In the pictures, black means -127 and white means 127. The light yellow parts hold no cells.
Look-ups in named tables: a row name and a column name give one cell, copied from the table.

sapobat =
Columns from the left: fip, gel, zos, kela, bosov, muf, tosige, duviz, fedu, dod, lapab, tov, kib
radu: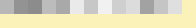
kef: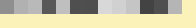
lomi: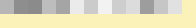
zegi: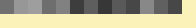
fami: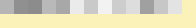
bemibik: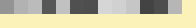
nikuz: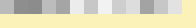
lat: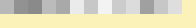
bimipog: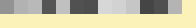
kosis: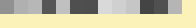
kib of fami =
99
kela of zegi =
-17
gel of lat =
18
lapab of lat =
32
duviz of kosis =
89
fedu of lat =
76
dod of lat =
92
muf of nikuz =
108
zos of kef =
57
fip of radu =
55
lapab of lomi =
29

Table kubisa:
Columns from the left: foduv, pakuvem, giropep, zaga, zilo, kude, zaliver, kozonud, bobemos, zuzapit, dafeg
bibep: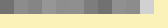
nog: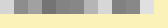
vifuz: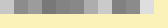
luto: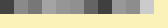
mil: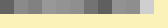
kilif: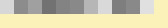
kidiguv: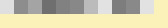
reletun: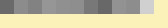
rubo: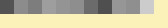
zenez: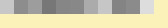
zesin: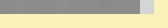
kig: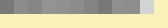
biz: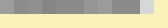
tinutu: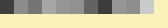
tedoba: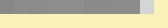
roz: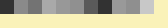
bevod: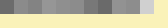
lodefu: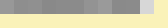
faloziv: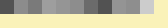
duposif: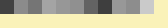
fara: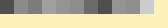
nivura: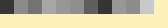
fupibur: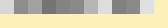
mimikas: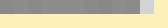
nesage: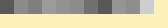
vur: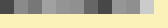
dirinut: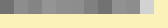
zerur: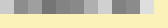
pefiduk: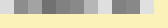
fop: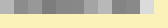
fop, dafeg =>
91
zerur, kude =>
9
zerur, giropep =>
31
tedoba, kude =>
13
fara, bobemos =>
20
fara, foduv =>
-48
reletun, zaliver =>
-7
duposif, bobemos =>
24
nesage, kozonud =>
-39

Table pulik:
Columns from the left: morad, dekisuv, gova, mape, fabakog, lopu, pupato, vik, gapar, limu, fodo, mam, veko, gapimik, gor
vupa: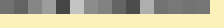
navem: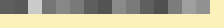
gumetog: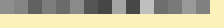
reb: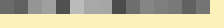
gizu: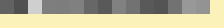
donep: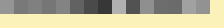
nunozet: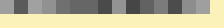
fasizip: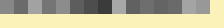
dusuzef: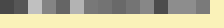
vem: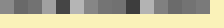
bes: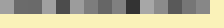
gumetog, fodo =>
63
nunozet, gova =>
33
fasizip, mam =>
-27
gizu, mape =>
-1
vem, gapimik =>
-12
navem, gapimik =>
31
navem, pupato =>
-33
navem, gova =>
74
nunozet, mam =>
-4
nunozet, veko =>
-51
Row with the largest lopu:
vupa

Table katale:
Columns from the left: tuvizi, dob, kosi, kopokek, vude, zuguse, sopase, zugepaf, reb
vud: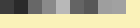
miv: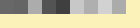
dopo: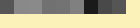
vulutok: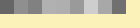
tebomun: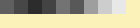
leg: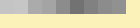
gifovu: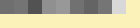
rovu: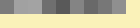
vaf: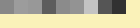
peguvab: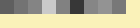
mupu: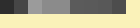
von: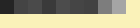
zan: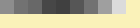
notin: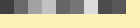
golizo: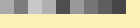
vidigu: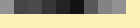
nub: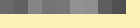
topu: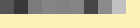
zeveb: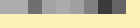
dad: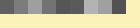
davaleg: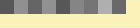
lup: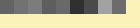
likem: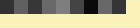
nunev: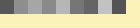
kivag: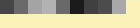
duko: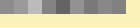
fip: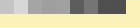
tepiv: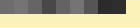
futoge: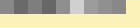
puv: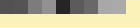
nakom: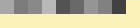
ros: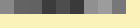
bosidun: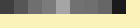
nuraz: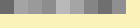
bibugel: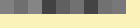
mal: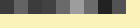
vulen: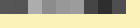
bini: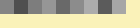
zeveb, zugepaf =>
-68
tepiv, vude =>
-28
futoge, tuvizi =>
8
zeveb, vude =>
43
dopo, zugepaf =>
-54
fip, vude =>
33
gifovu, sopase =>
-27
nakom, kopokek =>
57
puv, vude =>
-90
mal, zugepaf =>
-93
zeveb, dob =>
45
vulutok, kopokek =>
49
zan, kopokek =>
-56
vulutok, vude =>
47

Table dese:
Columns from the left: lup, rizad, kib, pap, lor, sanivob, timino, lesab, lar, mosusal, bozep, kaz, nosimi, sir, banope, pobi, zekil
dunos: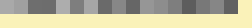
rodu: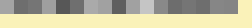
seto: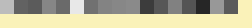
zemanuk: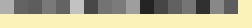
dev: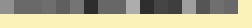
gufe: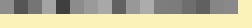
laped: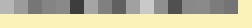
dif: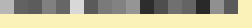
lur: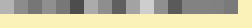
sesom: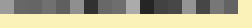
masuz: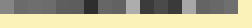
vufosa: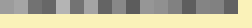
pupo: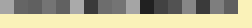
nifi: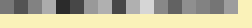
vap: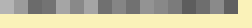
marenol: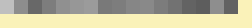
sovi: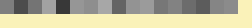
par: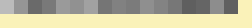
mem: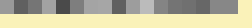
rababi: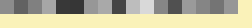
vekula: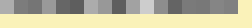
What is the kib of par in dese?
-21
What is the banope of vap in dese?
-17
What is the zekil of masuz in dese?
-16
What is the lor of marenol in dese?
16
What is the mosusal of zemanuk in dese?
30
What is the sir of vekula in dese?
-5
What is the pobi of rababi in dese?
-11
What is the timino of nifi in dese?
25
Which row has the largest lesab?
nifi

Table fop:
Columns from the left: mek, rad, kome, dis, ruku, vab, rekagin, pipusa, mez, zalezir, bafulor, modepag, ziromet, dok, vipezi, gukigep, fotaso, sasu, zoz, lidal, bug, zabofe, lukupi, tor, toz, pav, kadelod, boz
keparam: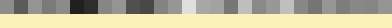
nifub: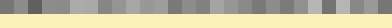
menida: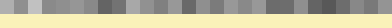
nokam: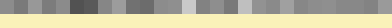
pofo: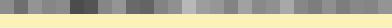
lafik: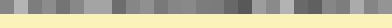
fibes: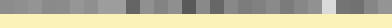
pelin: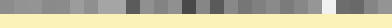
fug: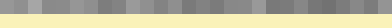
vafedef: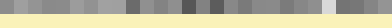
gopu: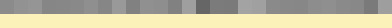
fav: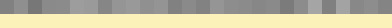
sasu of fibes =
-3
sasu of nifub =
9
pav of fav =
8
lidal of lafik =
10
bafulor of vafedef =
16
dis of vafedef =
10

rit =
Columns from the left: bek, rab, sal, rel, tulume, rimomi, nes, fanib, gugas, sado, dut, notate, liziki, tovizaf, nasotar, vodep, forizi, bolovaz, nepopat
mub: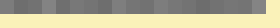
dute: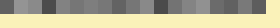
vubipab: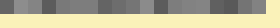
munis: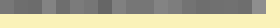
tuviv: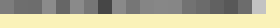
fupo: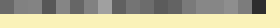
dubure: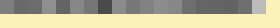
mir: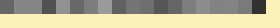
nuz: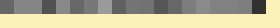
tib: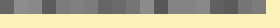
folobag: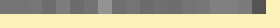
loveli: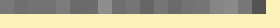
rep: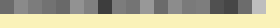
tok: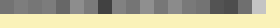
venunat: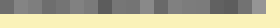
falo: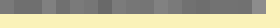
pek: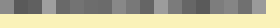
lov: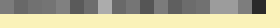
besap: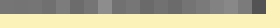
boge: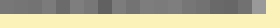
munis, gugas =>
0
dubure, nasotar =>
-26
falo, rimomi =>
-5
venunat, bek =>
-18
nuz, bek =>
-25
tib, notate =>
-40
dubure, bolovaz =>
-16
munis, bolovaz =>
-17
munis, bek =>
-8
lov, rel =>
-11
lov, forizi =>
28
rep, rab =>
10
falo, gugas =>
-4
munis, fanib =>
-25

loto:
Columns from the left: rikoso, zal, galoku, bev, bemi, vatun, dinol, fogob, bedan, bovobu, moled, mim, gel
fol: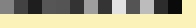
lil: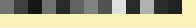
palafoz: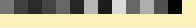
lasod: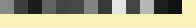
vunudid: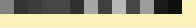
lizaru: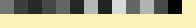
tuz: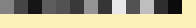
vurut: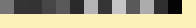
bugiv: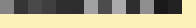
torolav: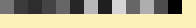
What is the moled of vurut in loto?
44
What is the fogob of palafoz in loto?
-98
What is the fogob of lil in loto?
-46
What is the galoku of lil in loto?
-105
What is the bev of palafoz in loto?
-59
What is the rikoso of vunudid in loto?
1
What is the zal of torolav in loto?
-68
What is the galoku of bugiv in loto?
-54
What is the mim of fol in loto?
-83
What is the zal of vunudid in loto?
-75
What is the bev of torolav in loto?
-59
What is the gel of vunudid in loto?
-111
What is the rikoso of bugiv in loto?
4
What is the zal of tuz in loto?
-58
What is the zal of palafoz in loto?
-64

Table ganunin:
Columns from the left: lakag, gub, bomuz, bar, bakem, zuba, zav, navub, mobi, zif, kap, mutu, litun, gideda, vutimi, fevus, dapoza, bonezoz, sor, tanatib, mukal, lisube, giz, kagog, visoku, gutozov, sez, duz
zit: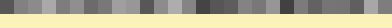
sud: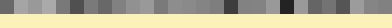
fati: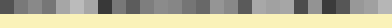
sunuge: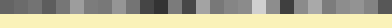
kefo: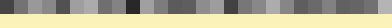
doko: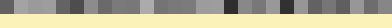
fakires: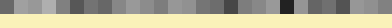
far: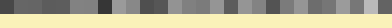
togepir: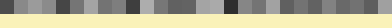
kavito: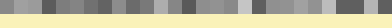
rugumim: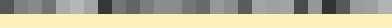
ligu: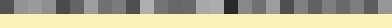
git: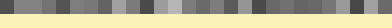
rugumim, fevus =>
24
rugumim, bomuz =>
9
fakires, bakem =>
0
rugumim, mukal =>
35
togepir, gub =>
9
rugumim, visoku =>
-39
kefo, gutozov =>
-26
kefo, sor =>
8
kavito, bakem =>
-2
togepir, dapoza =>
-81
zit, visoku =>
-11
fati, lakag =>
-44
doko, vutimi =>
28
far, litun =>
19
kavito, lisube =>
33
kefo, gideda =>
-33
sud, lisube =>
25
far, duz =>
-28
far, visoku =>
27
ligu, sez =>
-34

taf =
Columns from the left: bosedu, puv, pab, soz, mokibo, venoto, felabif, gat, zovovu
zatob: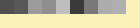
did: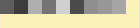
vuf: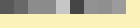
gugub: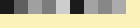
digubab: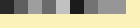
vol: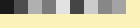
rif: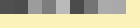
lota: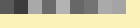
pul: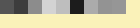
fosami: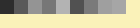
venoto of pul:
-99
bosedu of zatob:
-48
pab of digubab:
30
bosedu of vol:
-101
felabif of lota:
-12
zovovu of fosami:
38
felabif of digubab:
-12
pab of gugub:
32
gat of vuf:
15
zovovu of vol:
35
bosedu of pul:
-43
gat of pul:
19
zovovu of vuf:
27
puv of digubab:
-32
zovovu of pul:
22
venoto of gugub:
-100

